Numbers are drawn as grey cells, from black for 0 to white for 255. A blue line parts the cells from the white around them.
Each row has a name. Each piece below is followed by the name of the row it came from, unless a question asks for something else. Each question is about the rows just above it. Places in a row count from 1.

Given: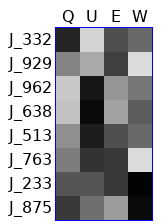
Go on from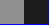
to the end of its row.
[79 105]
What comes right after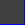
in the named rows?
[220]
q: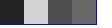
J_332

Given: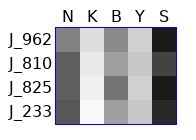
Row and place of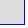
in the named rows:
J_962, 2
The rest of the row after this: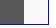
[159 200 41]
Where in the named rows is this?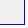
J_825, 2
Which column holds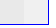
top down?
K
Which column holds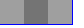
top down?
B

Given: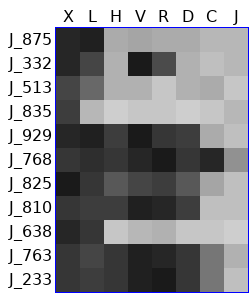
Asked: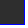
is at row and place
J_768, 2
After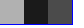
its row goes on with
[177 191 183]

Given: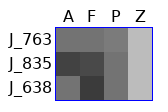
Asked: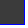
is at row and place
J_638, 2
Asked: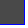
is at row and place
J_835, 2
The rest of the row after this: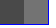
[188]
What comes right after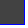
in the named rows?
[73]
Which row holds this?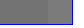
J_763
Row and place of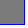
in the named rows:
J_763, 3

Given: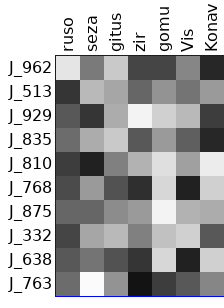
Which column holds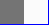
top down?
seza
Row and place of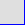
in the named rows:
J_810, 5
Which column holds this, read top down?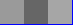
seza
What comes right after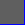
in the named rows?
[39]
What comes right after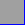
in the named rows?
[236]
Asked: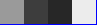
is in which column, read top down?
Konav
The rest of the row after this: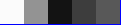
[134]

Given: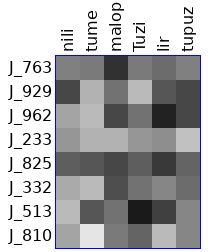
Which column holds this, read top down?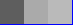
nili
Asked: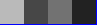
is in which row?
J_962
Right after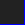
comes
[71]
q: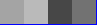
J_962
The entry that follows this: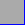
[186]
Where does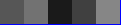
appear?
J_513
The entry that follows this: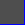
[114]

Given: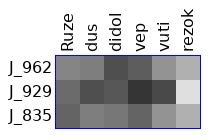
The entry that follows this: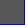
[53]
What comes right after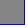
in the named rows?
[126]
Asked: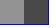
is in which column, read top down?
vuti
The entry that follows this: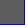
[147]
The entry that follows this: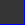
[73]
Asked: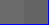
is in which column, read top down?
Ruze
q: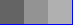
J_835

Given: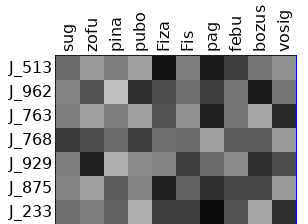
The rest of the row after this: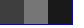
[118]
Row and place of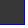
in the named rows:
J_768, 1
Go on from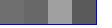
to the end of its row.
[90 153]
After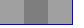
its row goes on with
[83 146 33 118 168 39]

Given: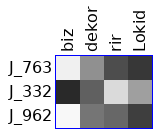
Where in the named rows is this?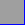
J_332, 4
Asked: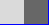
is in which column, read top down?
rir
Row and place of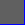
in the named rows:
J_332, 2
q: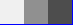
J_763
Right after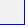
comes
[144]
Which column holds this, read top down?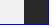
biz

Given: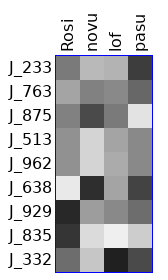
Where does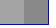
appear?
J_513
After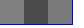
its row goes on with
[227]
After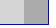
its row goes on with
[137]
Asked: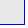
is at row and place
J_638, 1
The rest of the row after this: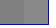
[103]

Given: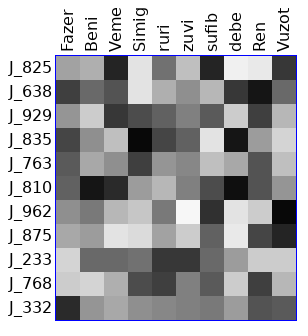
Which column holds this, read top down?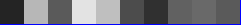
sufib
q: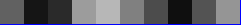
J_810
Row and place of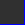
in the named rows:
J_962, 7
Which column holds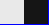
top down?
Ren
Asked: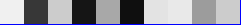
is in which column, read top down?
debe
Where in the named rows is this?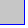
J_962, 4
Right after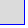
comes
[162]

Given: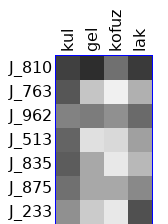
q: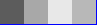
J_835
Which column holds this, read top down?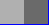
lak
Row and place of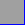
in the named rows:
J_513, 4
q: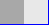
J_835

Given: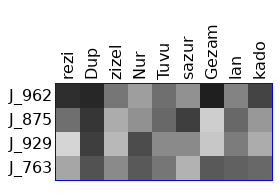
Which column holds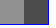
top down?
Nur
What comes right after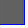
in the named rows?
[104]
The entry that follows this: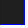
[131]

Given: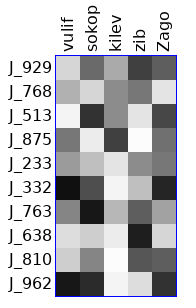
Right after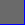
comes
[170]
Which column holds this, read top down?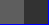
Zago
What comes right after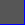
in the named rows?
[94]
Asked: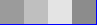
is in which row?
J_233
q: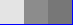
J_233
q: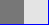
J_768
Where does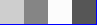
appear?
J_810

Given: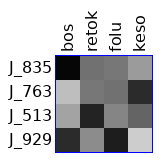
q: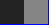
J_513
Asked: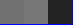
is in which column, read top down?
retok
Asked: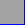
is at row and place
J_513, 1
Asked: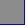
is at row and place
J_929, 2
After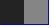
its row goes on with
[100]
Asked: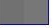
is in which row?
J_835
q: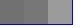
J_835

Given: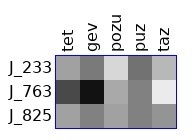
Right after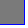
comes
[215]
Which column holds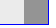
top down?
taz
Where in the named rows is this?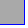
J_763, 3
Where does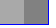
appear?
J_763
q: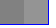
J_825
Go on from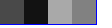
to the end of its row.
[235]
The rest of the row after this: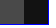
[169 129 235]

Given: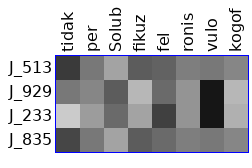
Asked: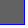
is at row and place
J_513, 5
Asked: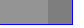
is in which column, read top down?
ronis
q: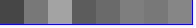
J_835
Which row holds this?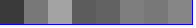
J_513

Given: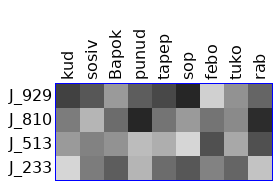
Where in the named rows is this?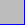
J_513, 4
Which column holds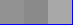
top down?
tuko
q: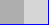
J_513
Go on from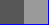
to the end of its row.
[93 72 38 208 146 101]

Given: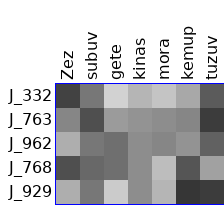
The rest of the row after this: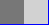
[181 196 168 91]
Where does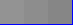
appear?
J_763
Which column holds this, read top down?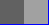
tuzuv
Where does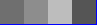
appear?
J_768
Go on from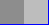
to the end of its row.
[85 161]

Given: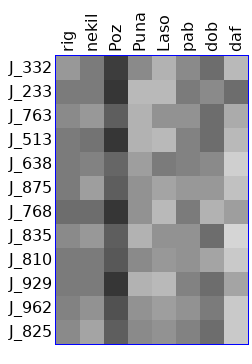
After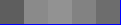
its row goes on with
[201]
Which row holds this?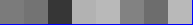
J_513
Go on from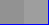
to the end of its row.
[146 123 201]
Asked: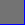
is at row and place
J_513, 2
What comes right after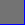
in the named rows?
[54]

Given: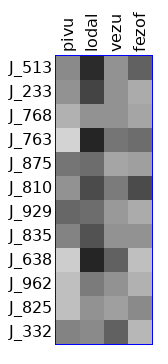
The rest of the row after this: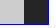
[97 191]
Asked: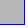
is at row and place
J_332, 4
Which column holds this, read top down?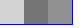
pivu

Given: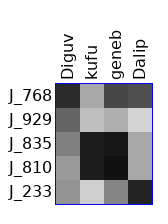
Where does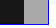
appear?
J_835
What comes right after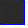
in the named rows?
[168]
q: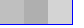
J_929
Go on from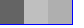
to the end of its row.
[212]

